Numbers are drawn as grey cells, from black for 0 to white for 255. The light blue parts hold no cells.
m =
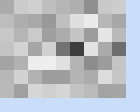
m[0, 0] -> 171
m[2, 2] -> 202
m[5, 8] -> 198
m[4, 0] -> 164
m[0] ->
[171, 203, 208, 190, 181, 175, 143, 201, 205]
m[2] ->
[200, 181, 202, 159, 172, 196, 156, 229, 185]
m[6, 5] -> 195
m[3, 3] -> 209
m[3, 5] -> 61
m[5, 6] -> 172
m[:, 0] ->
[171, 189, 200, 196, 164, 183, 185]
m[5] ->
[183, 210, 178, 157, 158, 180, 172, 220, 198]
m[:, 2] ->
[208, 168, 202, 166, 237, 178, 214]
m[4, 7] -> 156
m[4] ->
[164, 177, 237, 238, 224, 180, 141, 156, 196]

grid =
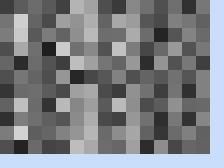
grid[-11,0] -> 62
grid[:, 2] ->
[108, 100, 89, 111, 108, 100, 110, 107, 111, 94, 106]
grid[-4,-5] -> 76
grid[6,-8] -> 75
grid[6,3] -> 91
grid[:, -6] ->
[136, 156, 171, 124, 152, 80, 145, 142, 151, 166, 160]
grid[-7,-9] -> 160
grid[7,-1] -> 105
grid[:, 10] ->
[112, 86, 108, 71, 45, 100, 113, 76, 113, 98, 44]
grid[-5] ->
[53, 107, 110, 91, 74, 160, 169, 75, 60, 145, 113, 62, 116, 48, 129]
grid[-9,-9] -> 185
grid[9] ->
[124, 211, 94, 102, 130, 149, 182, 106, 141, 166, 98, 54, 107, 128, 97]
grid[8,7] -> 74
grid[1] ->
[116, 207, 100, 75, 159, 147, 174, 99, 168, 156, 86, 74, 128, 118, 97]
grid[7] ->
[98, 191, 107, 51, 185, 135, 158, 90, 186, 142, 76, 92, 144, 102, 105]
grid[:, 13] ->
[49, 118, 131, 83, 120, 85, 48, 102, 51, 128, 102]
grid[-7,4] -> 62
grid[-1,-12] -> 68
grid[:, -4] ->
[80, 74, 36, 105, 148, 87, 62, 92, 46, 54, 141]
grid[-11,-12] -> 89
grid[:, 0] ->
[62, 116, 124, 78, 102, 79, 53, 98, 48, 124, 79]
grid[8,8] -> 66
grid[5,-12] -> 78
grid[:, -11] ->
[65, 159, 99, 203, 62, 150, 74, 185, 85, 130, 72]
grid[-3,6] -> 172
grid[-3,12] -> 120
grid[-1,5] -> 189

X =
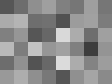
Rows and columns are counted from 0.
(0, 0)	86
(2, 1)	150
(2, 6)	110
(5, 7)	138
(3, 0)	185
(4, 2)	83
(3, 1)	125
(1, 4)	81
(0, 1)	109
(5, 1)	173
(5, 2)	143
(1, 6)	161
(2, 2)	86
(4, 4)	219

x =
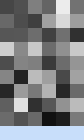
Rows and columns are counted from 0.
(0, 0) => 70
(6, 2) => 121
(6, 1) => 155
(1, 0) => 104
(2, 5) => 48
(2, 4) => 112
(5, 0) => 133
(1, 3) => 161
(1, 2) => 63
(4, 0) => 77
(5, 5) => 162
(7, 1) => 224
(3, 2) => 200
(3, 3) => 108
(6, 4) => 39
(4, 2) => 127
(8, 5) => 122

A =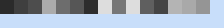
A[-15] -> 43
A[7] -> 221
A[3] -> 171
